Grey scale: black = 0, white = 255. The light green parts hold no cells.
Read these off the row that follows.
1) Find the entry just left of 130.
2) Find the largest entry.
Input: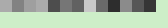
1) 171
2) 201

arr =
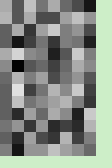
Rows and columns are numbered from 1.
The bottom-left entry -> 126
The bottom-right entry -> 105
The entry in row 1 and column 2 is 86
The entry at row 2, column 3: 171
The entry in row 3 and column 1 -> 96
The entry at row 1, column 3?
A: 192
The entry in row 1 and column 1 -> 171
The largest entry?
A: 224
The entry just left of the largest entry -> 96
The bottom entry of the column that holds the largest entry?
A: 21
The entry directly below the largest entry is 192
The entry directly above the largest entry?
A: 180
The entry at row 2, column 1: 180
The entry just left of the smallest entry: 138
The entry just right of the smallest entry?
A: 86
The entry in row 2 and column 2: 86
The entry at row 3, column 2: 171
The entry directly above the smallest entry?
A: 212
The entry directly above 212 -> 21
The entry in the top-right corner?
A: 21
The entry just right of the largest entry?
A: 64

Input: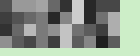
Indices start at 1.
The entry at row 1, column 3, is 153
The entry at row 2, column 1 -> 62
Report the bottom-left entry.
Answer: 144
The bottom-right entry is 92
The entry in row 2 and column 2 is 83
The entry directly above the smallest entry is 62
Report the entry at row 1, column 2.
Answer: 153
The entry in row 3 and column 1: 50

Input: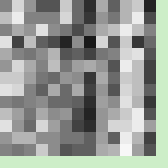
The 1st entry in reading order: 130
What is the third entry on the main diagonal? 149
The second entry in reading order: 214
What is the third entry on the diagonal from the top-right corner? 236
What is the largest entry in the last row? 247
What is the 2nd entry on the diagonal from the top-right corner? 236
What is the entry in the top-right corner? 35
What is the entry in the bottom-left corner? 130
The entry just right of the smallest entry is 214
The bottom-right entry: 84
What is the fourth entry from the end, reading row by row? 180
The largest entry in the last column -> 159
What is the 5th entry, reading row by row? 84
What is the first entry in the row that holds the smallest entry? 225
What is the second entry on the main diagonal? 236
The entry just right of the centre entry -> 55
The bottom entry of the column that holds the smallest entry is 96
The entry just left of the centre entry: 149
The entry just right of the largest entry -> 159

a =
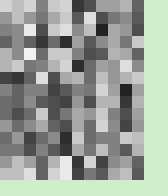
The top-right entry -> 98
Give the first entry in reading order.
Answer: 211
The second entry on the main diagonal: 190
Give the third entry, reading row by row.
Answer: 211
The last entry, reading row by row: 89
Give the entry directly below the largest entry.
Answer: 119
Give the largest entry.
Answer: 242
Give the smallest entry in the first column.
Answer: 67
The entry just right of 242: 108
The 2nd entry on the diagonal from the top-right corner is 139
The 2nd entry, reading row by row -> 190
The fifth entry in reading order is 201
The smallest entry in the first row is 55
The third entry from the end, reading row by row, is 169
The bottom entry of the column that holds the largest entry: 222
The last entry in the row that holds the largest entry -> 98
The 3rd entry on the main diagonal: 233
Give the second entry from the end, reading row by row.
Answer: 190
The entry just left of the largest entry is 139
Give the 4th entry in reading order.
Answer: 129
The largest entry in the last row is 233
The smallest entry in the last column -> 78
